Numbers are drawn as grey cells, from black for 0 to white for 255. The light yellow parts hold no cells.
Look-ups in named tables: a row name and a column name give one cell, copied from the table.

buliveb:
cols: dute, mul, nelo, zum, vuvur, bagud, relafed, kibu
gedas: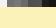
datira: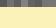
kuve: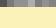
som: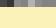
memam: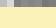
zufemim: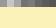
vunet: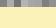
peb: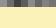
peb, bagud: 102
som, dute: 73
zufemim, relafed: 92
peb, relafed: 129
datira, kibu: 118
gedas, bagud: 81
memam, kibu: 125
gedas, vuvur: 79
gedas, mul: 113

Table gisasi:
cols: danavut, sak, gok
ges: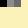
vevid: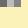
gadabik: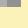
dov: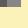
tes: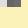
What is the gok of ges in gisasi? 106
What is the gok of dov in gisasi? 135
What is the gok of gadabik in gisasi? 145
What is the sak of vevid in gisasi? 188
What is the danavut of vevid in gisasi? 106
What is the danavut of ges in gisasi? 6
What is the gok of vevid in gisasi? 131
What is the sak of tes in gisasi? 101
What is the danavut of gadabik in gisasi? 174
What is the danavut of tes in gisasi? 223
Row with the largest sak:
vevid

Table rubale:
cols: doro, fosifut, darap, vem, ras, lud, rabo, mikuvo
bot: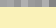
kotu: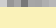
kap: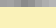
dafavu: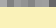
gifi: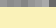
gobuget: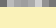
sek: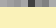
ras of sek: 64
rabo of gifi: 170
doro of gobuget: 111
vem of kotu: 120
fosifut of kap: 163
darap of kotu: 166
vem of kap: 138
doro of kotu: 206
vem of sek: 166

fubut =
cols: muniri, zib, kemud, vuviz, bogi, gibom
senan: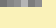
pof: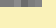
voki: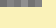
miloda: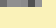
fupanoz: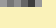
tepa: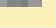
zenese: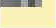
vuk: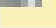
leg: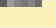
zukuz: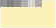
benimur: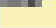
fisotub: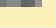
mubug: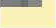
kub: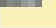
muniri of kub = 119
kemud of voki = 120
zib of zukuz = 129
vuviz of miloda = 139
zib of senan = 134
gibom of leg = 110
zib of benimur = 121
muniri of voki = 113
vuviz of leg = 120
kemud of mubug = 122

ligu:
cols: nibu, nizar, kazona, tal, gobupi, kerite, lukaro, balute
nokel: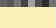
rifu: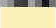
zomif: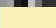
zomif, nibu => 150
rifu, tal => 59
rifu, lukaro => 27
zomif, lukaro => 46
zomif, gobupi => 194
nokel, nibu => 101
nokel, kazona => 118
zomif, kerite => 116

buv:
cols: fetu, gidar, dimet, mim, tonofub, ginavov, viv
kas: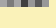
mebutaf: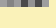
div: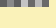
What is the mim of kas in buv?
63
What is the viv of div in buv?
106
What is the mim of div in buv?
196
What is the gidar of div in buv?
138
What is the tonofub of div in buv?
105
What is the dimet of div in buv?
95
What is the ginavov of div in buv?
186
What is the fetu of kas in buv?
166
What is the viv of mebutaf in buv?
158
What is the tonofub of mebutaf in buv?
147
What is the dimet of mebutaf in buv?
157
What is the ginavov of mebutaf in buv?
75
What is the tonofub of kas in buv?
151
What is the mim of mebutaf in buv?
74
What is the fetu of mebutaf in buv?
160
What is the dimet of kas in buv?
167
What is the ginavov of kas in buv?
89
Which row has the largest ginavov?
div

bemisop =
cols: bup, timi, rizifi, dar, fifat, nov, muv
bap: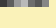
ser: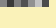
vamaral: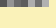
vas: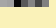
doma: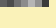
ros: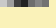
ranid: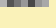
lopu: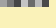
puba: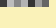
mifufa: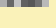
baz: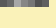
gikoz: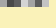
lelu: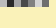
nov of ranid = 148
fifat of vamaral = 173
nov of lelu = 213
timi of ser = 57
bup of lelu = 187
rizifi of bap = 155
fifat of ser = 145
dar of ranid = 152
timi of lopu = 119
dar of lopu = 196
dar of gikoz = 212
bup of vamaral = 85
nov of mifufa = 114
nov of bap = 86

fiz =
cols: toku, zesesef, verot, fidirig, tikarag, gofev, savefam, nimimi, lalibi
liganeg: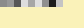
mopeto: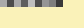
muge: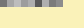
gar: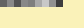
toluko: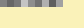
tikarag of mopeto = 191
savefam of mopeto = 149
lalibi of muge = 140
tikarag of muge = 174
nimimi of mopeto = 126
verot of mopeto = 170
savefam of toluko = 176
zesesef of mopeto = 76
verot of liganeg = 87
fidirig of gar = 136
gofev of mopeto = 78
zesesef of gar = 137
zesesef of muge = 167

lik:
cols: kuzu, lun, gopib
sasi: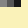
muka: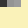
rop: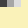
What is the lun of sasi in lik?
86
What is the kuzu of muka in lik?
52
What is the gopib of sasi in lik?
24
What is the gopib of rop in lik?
221
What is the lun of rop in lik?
166
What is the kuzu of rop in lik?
64
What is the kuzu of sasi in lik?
132
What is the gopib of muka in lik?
156
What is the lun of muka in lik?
148

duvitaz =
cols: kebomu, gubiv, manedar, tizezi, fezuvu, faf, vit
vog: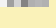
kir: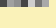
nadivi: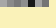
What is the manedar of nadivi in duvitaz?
121
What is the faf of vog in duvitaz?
182
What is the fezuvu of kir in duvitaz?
206
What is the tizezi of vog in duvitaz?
131
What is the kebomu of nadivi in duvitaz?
167
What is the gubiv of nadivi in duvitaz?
138
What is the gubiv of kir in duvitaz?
160
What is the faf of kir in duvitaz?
116
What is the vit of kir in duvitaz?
169

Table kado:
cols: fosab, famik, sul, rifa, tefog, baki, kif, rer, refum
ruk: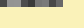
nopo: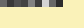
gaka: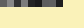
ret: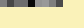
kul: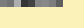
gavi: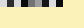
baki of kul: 132
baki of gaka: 27
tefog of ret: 8
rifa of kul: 52
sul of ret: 110
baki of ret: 147
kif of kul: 136
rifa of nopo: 67
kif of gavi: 22
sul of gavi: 217
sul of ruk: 148
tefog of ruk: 58
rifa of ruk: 77
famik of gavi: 44
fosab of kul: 125
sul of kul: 174
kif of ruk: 122
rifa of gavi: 10
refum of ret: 75
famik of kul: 115
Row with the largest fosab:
gavi

